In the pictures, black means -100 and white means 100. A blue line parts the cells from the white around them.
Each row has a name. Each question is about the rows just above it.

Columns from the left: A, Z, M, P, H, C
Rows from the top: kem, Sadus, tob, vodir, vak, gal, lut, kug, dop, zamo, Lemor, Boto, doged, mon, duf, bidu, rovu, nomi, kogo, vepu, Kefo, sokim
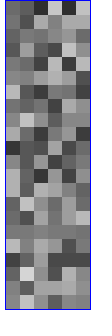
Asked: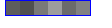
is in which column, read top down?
Z
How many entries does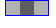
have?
3
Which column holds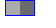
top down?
C
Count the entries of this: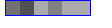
6
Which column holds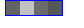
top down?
Z
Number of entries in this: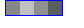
4
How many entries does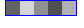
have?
5

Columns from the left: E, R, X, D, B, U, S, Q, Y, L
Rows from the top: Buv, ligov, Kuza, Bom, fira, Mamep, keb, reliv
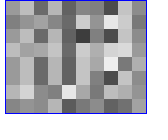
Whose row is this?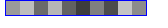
Kuza
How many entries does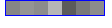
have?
7
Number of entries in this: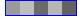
5
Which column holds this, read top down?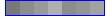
L
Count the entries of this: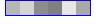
6
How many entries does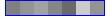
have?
7
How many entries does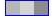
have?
3

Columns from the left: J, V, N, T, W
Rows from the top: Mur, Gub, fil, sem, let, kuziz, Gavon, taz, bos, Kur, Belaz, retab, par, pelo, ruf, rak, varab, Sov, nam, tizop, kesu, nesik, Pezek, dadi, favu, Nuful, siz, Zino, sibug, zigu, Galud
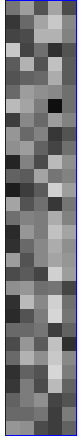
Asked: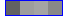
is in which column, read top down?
V
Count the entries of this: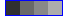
4
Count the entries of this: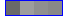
4
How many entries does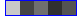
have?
5
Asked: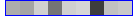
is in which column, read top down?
T
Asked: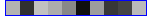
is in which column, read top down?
T
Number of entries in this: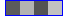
4

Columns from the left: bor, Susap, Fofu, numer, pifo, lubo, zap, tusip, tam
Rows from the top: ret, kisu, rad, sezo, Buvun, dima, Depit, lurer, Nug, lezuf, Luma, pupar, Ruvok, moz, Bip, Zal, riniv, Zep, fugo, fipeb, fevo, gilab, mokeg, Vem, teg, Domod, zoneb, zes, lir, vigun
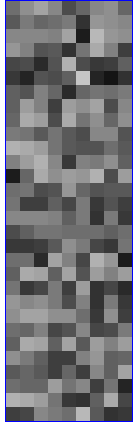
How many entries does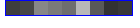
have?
9
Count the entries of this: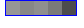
5
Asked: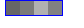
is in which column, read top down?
bor

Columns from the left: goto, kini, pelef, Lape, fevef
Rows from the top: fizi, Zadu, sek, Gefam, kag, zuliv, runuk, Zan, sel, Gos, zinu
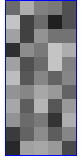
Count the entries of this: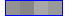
4
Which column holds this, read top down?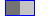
Lape
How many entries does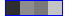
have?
4

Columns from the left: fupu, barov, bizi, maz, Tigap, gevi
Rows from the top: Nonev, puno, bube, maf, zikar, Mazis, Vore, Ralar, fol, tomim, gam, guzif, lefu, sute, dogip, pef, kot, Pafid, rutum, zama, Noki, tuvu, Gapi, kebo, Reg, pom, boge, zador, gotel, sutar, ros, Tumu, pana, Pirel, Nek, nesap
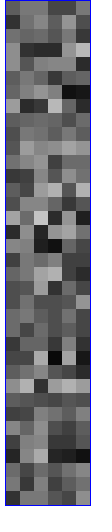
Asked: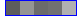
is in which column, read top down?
gevi
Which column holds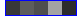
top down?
fupu
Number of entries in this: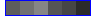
6

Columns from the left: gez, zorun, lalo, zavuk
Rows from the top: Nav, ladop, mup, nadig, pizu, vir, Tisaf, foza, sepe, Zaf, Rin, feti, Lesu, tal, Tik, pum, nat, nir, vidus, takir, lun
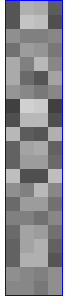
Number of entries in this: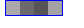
4
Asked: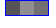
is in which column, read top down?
gez

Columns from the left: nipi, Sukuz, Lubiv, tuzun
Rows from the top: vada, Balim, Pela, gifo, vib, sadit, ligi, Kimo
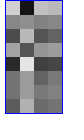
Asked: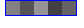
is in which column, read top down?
Lubiv
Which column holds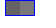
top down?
Lubiv
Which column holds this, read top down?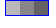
tuzun
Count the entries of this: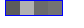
4
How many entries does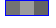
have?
3
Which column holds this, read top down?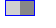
nipi
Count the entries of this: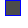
1

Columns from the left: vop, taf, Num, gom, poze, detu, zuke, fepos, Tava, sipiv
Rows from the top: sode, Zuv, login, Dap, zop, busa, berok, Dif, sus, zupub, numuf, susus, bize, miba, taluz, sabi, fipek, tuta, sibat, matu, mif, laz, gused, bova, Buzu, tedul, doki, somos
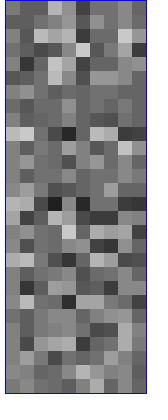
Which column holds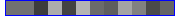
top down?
zuke
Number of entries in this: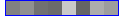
8
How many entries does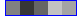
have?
5

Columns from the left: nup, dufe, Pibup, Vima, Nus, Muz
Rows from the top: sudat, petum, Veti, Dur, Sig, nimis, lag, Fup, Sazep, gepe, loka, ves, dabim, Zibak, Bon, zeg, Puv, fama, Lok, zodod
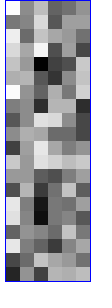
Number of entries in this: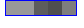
5
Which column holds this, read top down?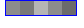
Nus
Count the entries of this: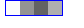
4
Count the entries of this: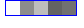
5
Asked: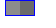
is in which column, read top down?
Nus

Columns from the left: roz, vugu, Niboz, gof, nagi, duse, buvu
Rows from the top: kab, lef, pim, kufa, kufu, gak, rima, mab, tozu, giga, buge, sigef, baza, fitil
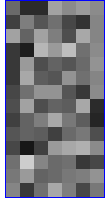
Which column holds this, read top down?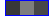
duse
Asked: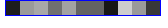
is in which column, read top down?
vugu
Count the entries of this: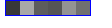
6
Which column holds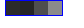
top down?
buvu
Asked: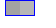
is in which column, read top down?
Niboz
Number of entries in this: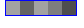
5

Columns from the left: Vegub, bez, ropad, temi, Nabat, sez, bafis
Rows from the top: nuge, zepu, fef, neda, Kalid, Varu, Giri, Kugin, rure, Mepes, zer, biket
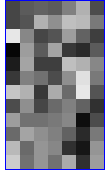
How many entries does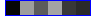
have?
6
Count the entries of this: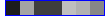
7
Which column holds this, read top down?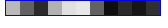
sez
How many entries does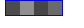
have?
4
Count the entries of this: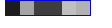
6

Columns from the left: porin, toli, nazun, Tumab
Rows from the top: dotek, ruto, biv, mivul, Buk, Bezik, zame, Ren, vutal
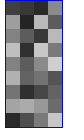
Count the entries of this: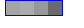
4
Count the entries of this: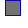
1
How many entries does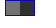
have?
2

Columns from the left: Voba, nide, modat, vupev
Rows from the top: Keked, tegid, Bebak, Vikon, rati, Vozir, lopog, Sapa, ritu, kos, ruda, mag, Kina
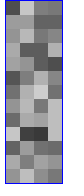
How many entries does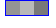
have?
3
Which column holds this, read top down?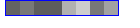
modat
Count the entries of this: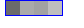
4
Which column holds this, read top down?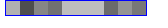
vupev
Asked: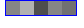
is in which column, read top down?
vupev
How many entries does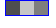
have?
3

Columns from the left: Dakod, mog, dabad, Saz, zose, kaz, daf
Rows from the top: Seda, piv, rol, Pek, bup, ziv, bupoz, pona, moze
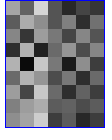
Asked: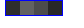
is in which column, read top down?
kaz
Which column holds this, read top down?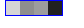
dabad
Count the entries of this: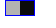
2
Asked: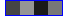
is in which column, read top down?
zose
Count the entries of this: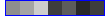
7
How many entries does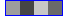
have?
4
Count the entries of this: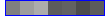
7

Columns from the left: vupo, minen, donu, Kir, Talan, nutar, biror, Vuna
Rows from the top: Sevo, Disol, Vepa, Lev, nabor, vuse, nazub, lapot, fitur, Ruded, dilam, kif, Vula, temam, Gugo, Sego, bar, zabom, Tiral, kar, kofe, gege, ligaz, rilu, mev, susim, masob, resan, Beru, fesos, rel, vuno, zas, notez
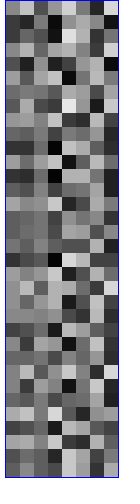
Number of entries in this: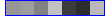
7
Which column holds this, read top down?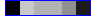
Kir
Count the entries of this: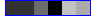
6
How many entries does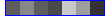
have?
7
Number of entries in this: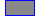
2

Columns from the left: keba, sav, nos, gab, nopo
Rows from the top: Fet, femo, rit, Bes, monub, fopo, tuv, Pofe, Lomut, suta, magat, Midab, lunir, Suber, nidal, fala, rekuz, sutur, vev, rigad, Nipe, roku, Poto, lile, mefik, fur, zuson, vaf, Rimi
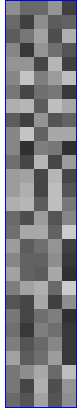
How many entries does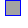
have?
1
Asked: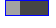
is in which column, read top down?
sav
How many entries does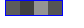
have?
4
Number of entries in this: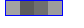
4
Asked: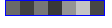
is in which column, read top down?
sav
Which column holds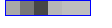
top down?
gab

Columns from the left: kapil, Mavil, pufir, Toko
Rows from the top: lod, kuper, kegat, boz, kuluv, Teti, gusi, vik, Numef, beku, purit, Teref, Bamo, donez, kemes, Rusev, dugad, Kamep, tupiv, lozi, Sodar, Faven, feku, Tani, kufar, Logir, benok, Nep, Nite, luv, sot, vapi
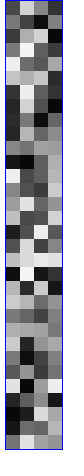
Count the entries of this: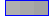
3
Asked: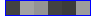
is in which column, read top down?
pufir
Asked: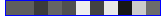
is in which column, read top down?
pufir
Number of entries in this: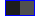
2
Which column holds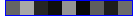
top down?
Mavil
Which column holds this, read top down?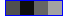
pufir
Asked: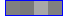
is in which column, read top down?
Toko

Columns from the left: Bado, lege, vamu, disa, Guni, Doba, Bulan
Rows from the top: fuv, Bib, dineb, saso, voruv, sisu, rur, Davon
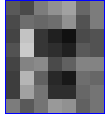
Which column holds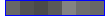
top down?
Doba
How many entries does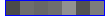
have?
7

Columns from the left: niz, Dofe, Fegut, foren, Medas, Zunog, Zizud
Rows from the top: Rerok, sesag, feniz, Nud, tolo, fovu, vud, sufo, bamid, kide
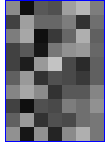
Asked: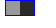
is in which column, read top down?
Zunog
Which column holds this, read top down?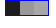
Dofe
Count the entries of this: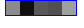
5

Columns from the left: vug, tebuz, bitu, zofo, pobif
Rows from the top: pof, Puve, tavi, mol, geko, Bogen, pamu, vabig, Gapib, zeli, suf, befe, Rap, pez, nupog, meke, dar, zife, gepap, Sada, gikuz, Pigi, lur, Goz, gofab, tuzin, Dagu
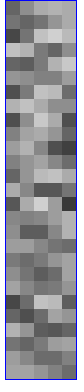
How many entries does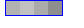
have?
4
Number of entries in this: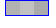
3
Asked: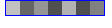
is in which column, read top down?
vug
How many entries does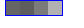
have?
4
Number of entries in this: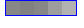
5

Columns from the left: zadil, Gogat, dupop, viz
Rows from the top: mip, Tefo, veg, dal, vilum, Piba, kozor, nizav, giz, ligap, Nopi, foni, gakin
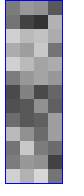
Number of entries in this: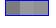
3
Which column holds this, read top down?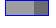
viz
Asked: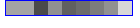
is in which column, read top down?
dupop
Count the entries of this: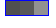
3
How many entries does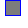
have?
1
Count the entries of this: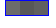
3

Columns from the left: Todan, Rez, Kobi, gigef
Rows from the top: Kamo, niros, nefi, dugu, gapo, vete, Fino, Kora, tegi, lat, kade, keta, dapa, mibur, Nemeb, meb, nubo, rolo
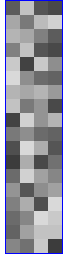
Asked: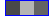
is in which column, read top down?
gigef
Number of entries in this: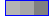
3
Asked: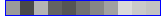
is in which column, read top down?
gigef
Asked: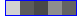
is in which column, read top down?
gigef
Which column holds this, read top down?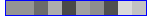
Kobi
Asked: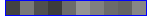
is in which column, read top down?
Todan
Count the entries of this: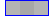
3

